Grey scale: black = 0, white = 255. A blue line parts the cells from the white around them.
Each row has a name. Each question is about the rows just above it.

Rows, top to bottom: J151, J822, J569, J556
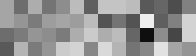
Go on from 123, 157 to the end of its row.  165, 157, 188, 83, 116, 83, 238, 95, 129, 211
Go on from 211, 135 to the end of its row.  217, 180, 116, 135, 225, 165, 149
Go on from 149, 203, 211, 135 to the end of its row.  217, 180, 116, 135, 225, 165, 149

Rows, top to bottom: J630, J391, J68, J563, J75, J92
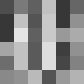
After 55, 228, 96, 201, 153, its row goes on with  171
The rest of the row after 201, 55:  145
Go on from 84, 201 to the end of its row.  55, 145
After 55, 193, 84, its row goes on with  201, 55, 145
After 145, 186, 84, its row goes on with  153, 179
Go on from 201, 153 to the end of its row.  171
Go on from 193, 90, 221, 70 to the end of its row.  130

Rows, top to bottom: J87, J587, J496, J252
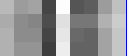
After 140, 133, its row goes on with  77, 224, 119, 119, 177, 204
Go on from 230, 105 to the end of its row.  99, 163, 198

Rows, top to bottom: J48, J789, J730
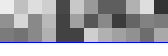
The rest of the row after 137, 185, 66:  161, 87, 137, 59, 101, 130, 123
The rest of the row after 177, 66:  66, 207, 177, 161, 145, 109, 169
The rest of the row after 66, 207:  177, 161, 145, 109, 169

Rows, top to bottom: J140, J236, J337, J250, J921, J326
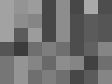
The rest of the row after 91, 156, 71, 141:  77, 91, 85
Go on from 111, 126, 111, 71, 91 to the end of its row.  133
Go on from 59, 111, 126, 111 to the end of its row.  77, 97, 133
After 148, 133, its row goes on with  105, 141, 133, 65, 111
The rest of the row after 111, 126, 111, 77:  97, 133

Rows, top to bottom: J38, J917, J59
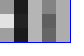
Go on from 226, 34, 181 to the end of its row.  95, 173
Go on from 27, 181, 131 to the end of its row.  173
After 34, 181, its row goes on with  95, 173
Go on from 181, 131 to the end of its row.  173
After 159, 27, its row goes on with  181, 102, 173
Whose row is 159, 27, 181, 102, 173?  J59

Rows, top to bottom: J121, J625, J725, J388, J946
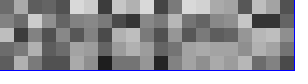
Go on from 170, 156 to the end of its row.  183, 108, 130, 74
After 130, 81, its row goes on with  136, 87, 130, 74, 177, 190, 122, 81, 150, 87, 122, 93, 100, 150, 183, 190, 143
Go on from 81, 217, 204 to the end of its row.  60, 198, 177, 217, 68, 122, 217, 210, 170, 163, 87, 190, 163, 81

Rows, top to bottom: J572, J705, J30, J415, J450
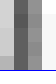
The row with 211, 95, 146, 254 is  J572
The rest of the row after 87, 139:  247
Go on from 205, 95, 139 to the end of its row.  247
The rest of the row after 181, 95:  146, 247
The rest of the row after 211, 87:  139, 247
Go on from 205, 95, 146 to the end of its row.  247

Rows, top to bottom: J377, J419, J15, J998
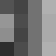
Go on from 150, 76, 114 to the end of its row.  170
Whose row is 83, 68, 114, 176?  J377
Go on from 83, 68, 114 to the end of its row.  176
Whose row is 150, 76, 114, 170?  J419
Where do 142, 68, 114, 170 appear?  J15

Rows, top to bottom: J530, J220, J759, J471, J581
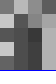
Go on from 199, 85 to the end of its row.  133, 165
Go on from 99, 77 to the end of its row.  63, 178
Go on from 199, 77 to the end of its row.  63, 178
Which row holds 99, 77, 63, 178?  J581

